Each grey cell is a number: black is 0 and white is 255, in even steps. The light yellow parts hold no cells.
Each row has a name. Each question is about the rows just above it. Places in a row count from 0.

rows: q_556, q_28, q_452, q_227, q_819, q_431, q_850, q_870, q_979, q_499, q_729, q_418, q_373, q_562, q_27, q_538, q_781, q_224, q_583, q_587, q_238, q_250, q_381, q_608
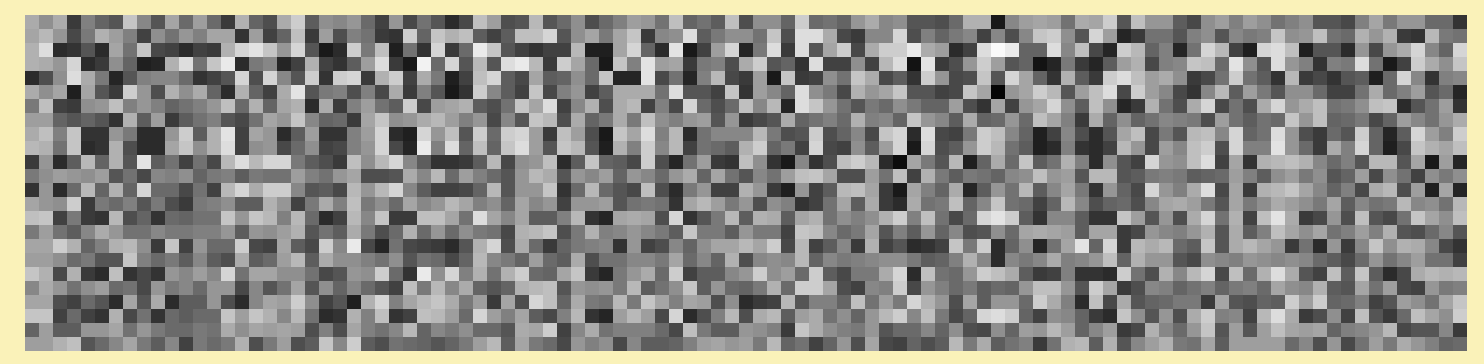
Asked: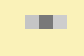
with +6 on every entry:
[203, 127, 211]
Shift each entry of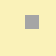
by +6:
[171]
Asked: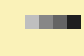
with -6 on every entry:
[185, 129,  94,  25]

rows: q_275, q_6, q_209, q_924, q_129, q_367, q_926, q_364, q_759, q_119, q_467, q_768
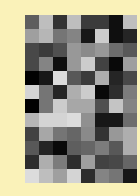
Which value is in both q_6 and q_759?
[117]
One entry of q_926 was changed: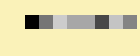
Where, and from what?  5, [80]

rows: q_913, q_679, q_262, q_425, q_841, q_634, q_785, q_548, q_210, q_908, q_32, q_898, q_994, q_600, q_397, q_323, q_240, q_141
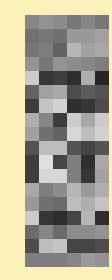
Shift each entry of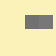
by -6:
[107, 113]
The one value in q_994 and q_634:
[168]
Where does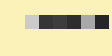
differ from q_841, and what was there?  4, [174]

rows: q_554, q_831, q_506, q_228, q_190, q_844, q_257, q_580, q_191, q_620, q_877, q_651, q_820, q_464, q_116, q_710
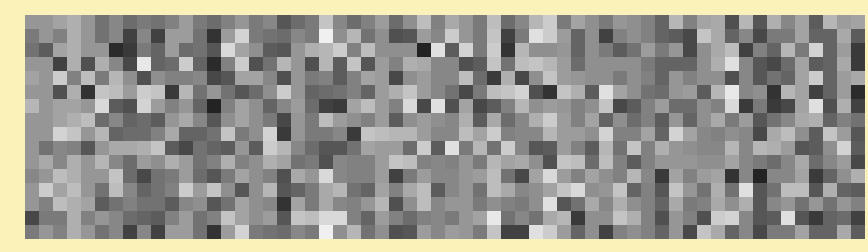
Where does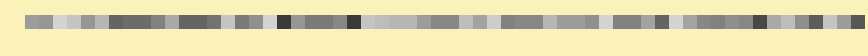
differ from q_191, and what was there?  0, [150]
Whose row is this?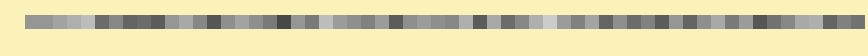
q_580
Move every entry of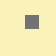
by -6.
[108]
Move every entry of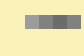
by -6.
[150, 123, 102, 123]
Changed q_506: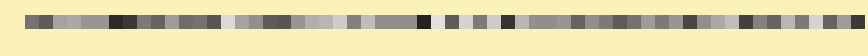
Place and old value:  3, [175]

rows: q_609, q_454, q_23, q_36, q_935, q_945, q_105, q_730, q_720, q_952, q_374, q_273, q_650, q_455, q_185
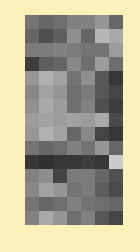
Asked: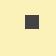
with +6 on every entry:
[74]
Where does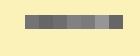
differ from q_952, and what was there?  4, [116]
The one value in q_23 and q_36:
[156]
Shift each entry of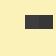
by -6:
[55, 49]
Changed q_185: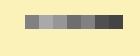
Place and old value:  5, [87]
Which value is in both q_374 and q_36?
[61]
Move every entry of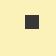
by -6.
[49]

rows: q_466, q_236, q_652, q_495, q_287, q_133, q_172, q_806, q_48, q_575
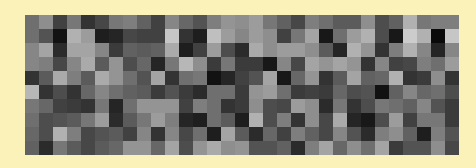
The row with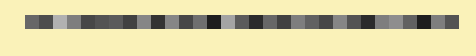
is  q_48
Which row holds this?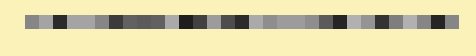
q_652

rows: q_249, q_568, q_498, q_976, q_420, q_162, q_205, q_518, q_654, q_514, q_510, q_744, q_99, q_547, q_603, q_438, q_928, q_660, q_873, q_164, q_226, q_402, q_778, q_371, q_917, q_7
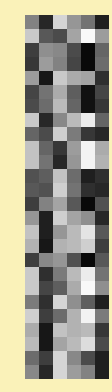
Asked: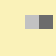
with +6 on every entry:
[200, 114]
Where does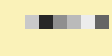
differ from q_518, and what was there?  2, [136]

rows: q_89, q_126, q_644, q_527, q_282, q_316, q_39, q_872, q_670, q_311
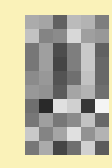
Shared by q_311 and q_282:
[111]
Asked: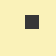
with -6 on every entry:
[49]
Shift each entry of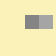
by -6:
[126, 159]
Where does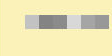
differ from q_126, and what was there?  4, [159]

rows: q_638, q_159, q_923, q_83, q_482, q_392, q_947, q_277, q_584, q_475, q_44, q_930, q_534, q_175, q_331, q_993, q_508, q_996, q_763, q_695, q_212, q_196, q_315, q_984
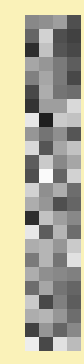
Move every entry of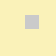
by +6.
[208]
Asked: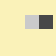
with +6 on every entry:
[208,  78]
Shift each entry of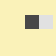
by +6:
[ 78, 231]

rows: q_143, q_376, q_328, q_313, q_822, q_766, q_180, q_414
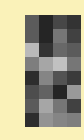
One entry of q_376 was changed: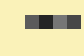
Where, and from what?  3, [65]
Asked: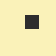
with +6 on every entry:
[51]
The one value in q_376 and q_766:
[37]

